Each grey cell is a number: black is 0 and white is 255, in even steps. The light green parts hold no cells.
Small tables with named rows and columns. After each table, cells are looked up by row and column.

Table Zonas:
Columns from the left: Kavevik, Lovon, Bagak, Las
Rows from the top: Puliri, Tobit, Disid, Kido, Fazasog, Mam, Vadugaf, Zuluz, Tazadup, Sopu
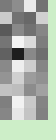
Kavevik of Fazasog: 97
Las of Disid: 134
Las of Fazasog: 110
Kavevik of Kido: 117
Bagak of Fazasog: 137
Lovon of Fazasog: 30
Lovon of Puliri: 141
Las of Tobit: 208
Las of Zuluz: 161
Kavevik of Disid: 89
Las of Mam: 133
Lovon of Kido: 244
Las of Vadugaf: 145
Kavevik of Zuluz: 194
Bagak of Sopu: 196
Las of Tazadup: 132
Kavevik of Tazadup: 127
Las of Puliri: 114
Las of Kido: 125

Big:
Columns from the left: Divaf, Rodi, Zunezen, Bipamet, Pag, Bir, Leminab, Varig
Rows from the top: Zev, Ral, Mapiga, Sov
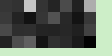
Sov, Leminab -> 26
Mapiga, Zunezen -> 47
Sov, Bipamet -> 20
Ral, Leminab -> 19
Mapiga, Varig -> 66
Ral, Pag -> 82
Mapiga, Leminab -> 32
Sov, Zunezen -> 96
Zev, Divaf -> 54
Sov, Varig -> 3
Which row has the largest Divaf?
Mapiga

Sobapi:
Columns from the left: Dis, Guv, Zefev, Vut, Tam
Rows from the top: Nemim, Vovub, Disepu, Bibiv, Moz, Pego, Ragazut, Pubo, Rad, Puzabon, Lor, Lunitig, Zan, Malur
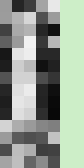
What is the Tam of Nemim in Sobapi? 232
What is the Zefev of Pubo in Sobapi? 235
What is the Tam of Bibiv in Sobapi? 183
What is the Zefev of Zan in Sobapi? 174
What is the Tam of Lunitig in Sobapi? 194
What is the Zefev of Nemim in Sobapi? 61

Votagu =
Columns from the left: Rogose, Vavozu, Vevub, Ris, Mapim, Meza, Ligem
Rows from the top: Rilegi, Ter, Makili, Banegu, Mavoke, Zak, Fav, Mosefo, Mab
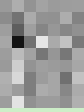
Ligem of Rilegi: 158
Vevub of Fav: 126
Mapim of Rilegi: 155
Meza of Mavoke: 119
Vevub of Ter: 171
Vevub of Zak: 147
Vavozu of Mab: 227
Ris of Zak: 159
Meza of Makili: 135
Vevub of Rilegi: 147

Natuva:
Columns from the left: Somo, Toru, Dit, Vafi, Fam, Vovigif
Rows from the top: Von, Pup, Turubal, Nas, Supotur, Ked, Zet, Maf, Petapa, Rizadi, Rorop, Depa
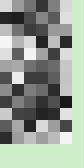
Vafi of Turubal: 74
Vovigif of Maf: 198
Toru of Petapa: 127
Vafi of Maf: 107
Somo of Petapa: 62
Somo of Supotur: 222
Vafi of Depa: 158
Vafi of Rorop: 218
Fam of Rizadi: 42
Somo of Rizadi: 202
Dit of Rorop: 37
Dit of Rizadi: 63
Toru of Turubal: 113

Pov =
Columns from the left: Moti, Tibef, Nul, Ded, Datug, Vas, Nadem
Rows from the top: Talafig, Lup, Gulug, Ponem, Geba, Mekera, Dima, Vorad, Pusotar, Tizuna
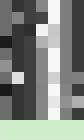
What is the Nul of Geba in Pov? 64
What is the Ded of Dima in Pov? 134
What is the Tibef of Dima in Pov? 223
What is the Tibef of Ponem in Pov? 53
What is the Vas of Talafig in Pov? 125
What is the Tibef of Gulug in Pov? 53
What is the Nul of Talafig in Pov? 64
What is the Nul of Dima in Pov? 64
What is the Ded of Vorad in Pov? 132
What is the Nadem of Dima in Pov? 126
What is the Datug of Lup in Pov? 247
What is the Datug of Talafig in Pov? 247
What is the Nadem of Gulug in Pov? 59
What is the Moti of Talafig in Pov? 108

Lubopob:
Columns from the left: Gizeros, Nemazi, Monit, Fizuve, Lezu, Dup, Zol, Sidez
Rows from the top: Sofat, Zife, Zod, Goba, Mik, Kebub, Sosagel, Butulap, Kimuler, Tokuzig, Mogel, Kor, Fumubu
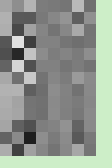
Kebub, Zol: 124
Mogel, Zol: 99
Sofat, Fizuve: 124
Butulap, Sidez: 137
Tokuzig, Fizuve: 112
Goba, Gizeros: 86
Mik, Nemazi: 39
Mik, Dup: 132
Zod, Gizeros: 174
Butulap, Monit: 95
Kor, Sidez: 121
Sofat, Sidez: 112
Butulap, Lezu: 141
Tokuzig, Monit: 117
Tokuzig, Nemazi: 165
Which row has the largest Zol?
Sofat

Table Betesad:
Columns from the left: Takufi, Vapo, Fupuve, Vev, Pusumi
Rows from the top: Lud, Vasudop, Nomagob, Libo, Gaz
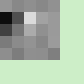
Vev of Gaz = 142
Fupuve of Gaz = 143
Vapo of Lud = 136
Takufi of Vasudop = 13
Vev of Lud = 136
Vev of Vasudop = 162
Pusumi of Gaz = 127
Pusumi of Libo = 155
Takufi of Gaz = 142
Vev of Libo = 135
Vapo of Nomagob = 118
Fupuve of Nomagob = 171
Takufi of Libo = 123
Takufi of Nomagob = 64
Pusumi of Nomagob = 154

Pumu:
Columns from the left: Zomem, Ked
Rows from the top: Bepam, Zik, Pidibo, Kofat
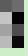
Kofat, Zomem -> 186
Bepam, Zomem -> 92
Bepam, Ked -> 108
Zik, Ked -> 3
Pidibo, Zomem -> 162
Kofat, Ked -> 11
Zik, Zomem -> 196
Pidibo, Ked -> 78
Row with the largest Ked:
Bepam

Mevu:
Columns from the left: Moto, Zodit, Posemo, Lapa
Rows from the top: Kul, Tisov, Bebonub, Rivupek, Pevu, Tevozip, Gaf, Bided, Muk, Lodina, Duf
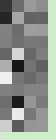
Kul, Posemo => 153
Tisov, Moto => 37
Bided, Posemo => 131
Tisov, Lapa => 101
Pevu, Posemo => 104
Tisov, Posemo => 99
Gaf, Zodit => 118
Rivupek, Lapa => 119
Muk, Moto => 110
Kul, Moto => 54
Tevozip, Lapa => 97
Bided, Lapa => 132
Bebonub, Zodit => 109
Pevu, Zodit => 214
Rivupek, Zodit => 112
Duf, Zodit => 91

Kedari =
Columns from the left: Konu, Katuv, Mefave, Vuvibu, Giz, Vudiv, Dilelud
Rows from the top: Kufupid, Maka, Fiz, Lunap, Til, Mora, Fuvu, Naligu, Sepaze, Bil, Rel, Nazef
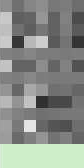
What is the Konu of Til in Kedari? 128
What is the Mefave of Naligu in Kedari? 168
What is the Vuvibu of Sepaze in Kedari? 49
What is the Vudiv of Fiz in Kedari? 125
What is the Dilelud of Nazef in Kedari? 101
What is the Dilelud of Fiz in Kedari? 90
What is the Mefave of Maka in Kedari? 101
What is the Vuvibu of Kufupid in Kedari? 141
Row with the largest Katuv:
Sepaze

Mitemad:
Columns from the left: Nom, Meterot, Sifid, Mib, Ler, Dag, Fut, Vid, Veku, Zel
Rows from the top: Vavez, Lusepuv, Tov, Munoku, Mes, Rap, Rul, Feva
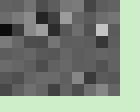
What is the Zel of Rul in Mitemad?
87
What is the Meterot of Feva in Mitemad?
96
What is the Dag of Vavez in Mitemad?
119
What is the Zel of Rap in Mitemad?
98
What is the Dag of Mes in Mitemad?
102
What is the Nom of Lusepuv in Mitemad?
108
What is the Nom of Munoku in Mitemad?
123
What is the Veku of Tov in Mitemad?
196

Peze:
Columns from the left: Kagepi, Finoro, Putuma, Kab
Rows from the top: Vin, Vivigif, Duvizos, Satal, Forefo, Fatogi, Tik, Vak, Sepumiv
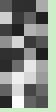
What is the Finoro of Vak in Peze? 217
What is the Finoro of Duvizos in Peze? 32
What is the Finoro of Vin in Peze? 47
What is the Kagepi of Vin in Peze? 90
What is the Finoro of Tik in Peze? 239
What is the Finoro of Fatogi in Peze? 108

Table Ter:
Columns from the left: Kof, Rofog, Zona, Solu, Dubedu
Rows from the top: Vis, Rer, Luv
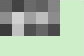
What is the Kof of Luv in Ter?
59
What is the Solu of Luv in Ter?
102
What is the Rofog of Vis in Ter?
67
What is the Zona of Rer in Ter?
160
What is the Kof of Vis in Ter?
100
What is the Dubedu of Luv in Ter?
73

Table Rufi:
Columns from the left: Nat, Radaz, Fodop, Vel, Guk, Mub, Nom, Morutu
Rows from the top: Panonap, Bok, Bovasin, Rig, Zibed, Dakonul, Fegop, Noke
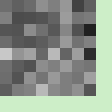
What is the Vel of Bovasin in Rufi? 112
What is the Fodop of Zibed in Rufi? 162
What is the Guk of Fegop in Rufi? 153
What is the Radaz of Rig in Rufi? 88
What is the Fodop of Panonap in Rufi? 107
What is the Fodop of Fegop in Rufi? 145
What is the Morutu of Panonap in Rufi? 95
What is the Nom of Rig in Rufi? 114
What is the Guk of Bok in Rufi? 99
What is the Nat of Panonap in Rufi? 110
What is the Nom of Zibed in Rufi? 158
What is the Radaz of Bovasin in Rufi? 83

